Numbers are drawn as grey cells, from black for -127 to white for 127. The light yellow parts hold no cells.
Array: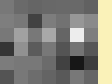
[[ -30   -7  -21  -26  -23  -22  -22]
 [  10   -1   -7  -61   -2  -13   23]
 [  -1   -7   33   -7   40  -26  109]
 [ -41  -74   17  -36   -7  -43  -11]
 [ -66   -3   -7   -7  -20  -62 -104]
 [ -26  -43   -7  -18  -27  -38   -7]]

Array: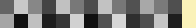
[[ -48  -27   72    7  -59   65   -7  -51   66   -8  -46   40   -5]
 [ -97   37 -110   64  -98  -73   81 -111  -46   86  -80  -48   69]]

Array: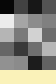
[[ -44 -121  -61 -104]
 [   0  108   37   12]
 [ -19   53   -6   82]
 [  55  -25  -70  -16]
 [ -29   17   11  -99]]

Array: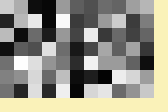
[[  54   77   45 -114 -120   26  -33  -47  -19  -27   31]
 [  -2  -92   56  105 -120  122  -68  -50   26   76  -67]
 [ -26   59 -115  -20 -100   24  -59  107  -70  -22  -62]
 [ -72 -112  -35  -48   95  -18 -103  -55   39  -31   35]
 [-113  -15  126   94   20   -7  -83  114   27   27  -29]
 [  29    1   16   87  -22   62 -114  -97 -124  109   86]
 [  72  -13  -90   94  -87  111 -121   86  101  -21   19]]

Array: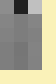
[[ 64  13 -95]
 [  5   5  -2]
 [  1   2  -2]
 [  3  -1  -9]
 [  2  -1  -8]]

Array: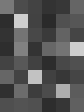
[[-26  -6 -51 -60 -76 -72]
 [-41 -82  78 -61 -85 -47]
 [-58 -76 -11 -55 -69 -28]
 [ 78 -81   1 -76 -24 -11]
 [-47 -60 -39 -62 -83 -55]
 [-58 -25 -60  66 -62 -72]
 [-35 -79 -19 -66 -51  46]
 [-31 -48 -44 -47 -82 -73]]

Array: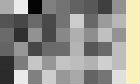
[[  17   44  107 -123    0  -13  -29  -39  -64]
 [  55  -43  -56  -22  -54  -12   76  -23   27]
 [  19  -21  -80   18  -55    8   47   14   64]
 [  61  -27   22  -56  -20  -19   52  -41  -21]
 [  61  -82   -3   70   23   67   61   50   79]
 [  95  -84  107    0   77   24   40  -27  -10]]

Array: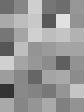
[[ 22 -19   6  79  -9 -18]
 [ 19  42  61  72 -39  97]
 [ 50  -9  37  80  61  68]
 [ 36 -41  62  20  27  36]
 [ 18  80  36  23  12 -32]
 [ 12  29   8 -25  36  41]
 [ 69 -75   9   3  -7  21]
 [ 19  41   6  21  41   0]]

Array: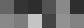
[[-81 -25 -75 -82 -44   9]
 [  3   9  -2  68 -59  18]]
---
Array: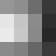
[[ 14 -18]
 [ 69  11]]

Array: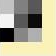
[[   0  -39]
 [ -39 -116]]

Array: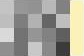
[[22 18]
 [-1 49]]

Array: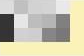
[[ 64  82]
 [102  61]]

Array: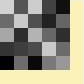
[[-42  77]
 [ 74 -48]]

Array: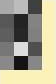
[[ 60 -63]
 [-92   3]]

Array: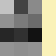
[[-60  10]
 [ -4 -20]]

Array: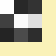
[[-87 -76]
 [122  95]]
